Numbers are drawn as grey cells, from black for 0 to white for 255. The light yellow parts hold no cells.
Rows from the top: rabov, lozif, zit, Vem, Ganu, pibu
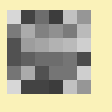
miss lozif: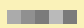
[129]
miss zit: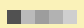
[165]
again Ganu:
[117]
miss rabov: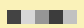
[109]
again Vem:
[109]
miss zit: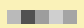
[178]

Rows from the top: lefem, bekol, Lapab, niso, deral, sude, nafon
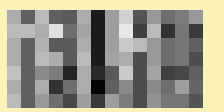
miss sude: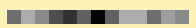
[102]
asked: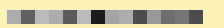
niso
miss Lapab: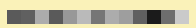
[178]
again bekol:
[186]

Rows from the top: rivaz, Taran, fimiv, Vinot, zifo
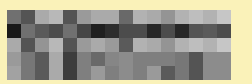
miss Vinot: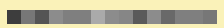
[154]
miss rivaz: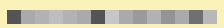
[105]
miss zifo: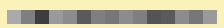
[162]
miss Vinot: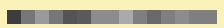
[134]
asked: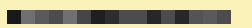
Taran
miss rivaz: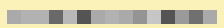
[190]
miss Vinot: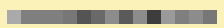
[134]

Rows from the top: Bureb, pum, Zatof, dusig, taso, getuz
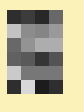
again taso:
[119]
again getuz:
[46]
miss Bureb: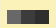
[40]

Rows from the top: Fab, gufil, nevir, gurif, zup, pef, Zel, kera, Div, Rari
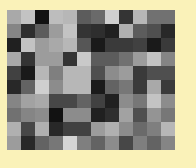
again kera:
[140]
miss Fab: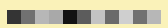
[189]
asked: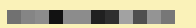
kera
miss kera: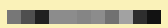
[148]
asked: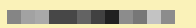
Zel
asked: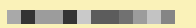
gurif
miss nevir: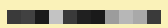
[86]

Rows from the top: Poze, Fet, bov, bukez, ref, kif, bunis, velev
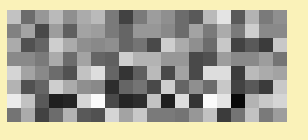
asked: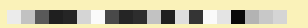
bunis
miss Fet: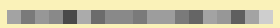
[129]

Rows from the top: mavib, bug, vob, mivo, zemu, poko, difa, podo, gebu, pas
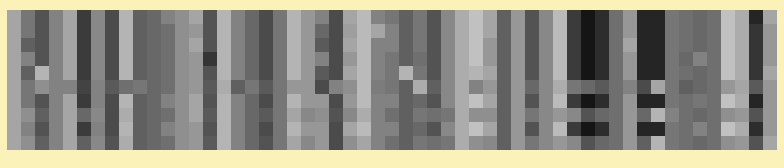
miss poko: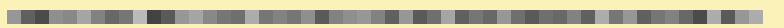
[124]
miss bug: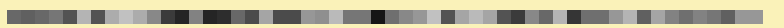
[158]
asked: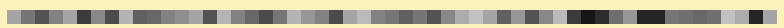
mavib
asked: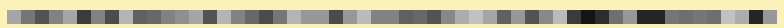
difa
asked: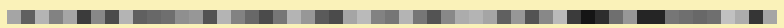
zemu

